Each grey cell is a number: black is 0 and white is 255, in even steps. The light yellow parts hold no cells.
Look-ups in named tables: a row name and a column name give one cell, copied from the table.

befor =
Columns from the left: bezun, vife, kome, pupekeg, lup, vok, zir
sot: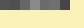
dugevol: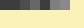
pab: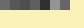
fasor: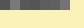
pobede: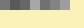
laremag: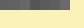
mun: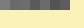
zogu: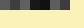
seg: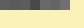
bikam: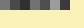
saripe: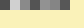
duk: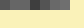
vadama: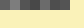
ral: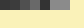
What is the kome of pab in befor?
78
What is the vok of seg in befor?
100
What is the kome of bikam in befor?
48
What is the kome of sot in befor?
103
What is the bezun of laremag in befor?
97
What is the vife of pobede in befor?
89
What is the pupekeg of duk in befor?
62
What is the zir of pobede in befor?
157
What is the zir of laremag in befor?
106
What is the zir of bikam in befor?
58
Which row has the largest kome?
saripe

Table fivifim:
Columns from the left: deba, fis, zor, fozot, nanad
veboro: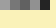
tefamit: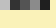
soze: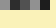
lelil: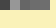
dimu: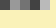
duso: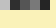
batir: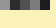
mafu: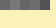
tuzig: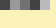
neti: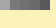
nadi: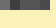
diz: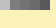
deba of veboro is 158
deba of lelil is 69
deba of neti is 167
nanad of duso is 37
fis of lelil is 151
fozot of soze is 145
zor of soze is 81
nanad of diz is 88
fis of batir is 45
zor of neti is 112
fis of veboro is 119
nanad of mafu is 83
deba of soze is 145
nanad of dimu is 186
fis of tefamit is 51
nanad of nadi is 74
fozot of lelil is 109

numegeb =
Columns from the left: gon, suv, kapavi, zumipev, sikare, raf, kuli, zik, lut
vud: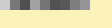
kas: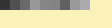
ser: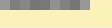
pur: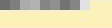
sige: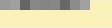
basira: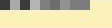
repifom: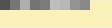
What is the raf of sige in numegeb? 134
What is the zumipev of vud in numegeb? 162
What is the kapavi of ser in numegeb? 135
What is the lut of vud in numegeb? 148
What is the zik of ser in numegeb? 117
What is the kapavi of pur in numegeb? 171
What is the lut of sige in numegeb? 161
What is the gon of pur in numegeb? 110
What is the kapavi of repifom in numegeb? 174
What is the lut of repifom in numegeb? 137
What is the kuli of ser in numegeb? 130
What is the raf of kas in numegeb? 132
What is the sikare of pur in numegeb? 133
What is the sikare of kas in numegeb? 134

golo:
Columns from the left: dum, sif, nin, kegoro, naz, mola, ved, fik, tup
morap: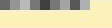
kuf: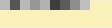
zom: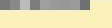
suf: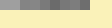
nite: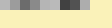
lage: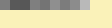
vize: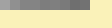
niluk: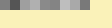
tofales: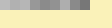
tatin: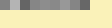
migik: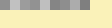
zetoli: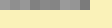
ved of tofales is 174
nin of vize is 132
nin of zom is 187
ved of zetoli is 154
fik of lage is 140
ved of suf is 120
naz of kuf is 177
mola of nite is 186
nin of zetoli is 151

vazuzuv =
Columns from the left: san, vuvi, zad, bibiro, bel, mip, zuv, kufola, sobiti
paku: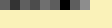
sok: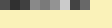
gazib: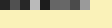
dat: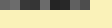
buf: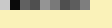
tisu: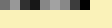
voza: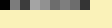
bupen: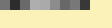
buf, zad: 97
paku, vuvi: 51
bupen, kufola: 120
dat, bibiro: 53
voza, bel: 145
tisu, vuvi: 152

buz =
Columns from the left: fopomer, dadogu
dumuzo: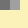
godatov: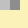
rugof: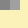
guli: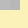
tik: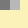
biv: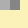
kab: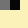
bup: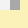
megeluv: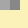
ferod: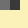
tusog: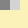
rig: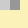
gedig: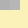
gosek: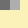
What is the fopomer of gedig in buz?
177
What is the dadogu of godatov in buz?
141
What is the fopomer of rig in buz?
204
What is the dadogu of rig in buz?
151
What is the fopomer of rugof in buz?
132
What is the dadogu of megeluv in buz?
135
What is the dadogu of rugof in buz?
160
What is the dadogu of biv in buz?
133
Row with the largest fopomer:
bup

